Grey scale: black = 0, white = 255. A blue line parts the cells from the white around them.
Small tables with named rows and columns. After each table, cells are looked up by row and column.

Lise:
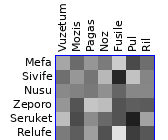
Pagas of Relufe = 159
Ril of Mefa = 110
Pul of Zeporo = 94
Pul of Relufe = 61
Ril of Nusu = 135
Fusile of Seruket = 83
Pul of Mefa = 74
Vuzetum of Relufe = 123
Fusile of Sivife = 38
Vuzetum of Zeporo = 150
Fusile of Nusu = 101
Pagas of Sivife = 117
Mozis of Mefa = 107
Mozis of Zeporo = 84
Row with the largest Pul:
Sivife

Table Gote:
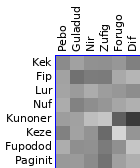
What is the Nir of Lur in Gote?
172
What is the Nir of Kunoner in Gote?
190
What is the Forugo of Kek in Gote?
151
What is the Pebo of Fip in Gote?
162
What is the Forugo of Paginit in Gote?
160
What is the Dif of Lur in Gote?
141
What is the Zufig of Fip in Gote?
123
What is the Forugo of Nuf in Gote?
166
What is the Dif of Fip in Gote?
181
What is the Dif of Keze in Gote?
149
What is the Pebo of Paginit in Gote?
153

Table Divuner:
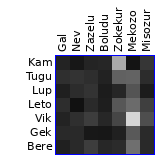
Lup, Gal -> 31
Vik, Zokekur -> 70
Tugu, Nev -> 51
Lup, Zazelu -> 51
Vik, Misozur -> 78
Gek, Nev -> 41
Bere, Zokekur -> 43
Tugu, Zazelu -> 46
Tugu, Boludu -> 34
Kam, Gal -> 35
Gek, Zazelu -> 24
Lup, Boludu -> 28
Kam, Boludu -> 38

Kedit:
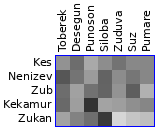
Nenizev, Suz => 118
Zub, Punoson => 114
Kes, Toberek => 146
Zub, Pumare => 177
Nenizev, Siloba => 99
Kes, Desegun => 109
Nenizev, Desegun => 116
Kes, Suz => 136
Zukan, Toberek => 162
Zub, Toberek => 109
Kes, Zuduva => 115
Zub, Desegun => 161
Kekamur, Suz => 143
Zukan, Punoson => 110
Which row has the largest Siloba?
Kekamur

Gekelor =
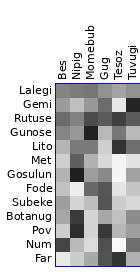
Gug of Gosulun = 137
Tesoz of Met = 243
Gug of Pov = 57
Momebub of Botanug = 212
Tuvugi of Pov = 158
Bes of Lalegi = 132
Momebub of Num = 218
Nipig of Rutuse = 130
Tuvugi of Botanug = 141
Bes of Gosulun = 179
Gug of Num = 80
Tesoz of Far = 51
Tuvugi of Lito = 111
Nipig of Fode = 237
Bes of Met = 207
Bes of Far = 232
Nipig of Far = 204

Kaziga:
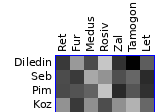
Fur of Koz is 57
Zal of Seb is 79
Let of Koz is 103
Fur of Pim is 83
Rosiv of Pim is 196
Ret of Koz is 146
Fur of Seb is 58
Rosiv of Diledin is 198
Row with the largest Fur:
Diledin

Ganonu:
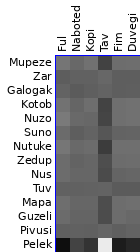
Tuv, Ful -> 97
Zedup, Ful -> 108
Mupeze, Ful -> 117
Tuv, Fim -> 91
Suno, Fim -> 99
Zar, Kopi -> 97
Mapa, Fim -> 109
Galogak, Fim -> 94
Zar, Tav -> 103
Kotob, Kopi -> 110
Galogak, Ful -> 99
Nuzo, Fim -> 111
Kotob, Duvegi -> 113
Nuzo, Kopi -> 103

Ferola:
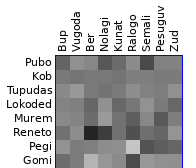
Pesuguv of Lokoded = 123
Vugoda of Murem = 132
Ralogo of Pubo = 139
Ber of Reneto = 36
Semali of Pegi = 83
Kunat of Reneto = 113
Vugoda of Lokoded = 128
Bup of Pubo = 100
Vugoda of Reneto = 141
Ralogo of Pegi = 197
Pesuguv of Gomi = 144
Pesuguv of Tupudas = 126
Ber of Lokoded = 102
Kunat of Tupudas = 123
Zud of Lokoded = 103
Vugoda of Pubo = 144
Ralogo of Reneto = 80
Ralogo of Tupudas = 142
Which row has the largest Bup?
Pegi

